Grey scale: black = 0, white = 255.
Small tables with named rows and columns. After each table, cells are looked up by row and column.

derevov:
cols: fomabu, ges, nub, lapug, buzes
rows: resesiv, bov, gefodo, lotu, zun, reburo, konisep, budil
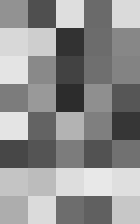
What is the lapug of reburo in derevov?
82
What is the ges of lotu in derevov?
153
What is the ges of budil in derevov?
219
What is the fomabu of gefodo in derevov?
228
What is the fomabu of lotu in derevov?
124
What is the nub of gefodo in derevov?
66
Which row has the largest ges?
budil

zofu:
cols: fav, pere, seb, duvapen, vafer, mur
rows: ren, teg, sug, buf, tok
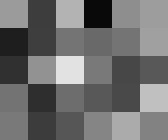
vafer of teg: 116
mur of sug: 88
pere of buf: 46
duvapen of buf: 88
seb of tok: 86
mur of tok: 130
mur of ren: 157
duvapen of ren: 9
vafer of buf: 73
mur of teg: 160
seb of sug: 226
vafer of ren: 142
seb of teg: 116
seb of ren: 179
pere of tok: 60
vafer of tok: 171
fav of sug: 48
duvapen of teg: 105
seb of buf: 109
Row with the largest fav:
ren

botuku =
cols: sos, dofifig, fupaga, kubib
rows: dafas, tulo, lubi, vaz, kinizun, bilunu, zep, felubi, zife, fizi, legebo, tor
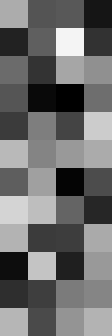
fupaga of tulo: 244
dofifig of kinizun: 126
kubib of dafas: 21
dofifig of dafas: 84
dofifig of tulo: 95
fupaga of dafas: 88
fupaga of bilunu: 153
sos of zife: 179
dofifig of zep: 160
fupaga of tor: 148
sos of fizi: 13
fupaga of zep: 4
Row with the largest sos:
felubi

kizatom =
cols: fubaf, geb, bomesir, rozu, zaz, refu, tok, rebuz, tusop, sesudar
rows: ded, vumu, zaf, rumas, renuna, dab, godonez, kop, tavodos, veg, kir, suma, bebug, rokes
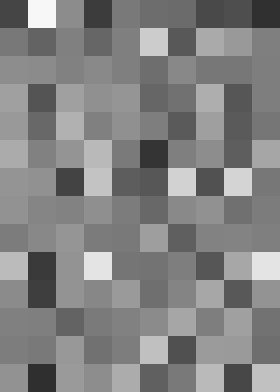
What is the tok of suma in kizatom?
166
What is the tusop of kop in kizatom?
112
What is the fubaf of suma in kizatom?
128
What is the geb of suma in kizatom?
127
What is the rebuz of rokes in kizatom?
186
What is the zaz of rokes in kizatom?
172
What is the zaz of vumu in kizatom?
127
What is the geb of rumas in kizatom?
84
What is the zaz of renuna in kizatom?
144
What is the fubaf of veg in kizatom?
187
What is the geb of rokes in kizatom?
47
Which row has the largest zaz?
rokes

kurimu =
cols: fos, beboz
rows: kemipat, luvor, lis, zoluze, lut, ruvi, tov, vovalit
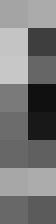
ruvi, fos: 103
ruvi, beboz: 96
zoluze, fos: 122
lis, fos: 199
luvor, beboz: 62
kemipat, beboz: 171
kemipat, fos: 164
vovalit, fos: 104
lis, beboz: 102
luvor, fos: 196
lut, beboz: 24
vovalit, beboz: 91
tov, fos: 167
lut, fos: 108
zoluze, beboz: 16
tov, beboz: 172

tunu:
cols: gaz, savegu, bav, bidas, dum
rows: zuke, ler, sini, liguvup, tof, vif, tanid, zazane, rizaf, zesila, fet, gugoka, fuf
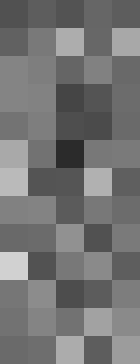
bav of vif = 43
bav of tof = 78
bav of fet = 77
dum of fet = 125
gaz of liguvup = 132
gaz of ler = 97
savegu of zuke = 93

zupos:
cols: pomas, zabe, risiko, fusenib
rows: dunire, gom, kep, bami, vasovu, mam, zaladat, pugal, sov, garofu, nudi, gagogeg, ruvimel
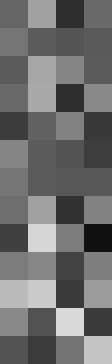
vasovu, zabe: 97
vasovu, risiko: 130
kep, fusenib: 91
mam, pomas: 133
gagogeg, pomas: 137
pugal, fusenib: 130
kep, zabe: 166

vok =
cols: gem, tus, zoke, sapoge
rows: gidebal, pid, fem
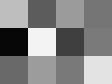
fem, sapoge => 227
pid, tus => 243
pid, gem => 7
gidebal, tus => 92
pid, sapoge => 122
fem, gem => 105
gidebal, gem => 190
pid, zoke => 63
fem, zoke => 121
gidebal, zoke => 155
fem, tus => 156
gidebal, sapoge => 117
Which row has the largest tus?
pid

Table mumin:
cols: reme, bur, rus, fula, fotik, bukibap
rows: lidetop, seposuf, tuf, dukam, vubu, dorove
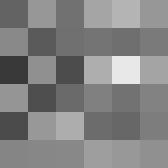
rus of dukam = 106
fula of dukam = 128
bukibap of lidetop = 151
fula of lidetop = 165
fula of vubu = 108
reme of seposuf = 137
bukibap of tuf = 164
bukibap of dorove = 144
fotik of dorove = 152
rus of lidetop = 113
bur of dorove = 135
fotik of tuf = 232
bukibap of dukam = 130
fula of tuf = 174
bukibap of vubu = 125
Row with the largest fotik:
tuf

